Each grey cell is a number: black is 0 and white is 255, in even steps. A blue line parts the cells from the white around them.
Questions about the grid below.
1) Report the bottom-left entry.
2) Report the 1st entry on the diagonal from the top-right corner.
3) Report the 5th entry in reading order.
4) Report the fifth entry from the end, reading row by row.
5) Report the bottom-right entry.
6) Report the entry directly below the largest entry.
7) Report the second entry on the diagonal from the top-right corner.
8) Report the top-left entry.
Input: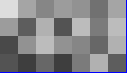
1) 83
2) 165
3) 146
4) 103
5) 93
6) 156
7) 123
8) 221

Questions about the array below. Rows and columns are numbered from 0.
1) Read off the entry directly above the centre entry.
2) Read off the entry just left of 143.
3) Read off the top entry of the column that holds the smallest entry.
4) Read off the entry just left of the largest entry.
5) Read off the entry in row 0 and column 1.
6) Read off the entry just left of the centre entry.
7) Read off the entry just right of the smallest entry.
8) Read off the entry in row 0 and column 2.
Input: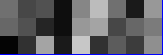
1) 134
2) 60
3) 112
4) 26
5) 71
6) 14
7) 49
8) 81

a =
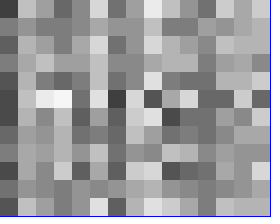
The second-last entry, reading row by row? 180
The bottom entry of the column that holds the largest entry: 125
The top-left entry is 63
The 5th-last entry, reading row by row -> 168
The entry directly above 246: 104
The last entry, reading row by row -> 180
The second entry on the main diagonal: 148
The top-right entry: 204
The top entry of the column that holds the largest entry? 104
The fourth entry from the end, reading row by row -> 125
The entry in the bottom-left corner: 84
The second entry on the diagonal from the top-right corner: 168
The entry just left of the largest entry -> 235
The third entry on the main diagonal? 159
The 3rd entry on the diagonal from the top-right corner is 192
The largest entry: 246
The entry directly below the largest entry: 192
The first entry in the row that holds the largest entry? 74
